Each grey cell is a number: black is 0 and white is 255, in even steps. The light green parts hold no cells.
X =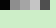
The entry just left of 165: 142
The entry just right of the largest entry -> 79
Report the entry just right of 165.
197

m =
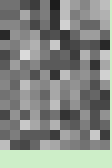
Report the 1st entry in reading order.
114
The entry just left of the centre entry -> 146
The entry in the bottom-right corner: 125
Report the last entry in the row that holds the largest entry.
200
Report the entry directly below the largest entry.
114
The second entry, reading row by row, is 114
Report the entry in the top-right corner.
189
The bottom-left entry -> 189
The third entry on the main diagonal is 114
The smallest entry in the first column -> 40
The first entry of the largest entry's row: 71
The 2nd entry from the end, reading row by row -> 134
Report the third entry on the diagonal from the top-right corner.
102
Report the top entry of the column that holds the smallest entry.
28
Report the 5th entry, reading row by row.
125
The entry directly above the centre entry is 90
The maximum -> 218
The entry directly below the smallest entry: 51
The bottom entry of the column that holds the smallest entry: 167
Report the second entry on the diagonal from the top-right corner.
167
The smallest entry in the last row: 71
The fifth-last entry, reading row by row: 134
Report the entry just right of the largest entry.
167
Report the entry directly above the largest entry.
157

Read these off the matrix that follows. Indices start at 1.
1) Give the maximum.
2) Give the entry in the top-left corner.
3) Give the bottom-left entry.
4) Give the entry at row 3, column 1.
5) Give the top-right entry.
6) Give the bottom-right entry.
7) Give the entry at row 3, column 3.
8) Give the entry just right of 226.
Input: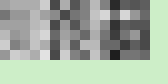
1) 226
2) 161
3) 151
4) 161
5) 94
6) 105
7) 161
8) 73

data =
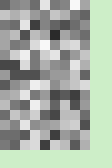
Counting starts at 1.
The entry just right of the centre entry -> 154
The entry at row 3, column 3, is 228
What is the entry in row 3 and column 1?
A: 121
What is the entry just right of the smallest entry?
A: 165
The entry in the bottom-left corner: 121
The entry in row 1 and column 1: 100
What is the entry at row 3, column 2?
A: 109
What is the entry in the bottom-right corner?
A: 176
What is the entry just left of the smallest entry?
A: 165
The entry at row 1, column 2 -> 132
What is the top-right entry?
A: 165
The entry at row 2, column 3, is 197
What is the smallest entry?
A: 42
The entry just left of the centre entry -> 80
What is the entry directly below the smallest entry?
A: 142
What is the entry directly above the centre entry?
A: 176
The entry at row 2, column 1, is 197
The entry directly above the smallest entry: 100
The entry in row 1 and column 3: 142
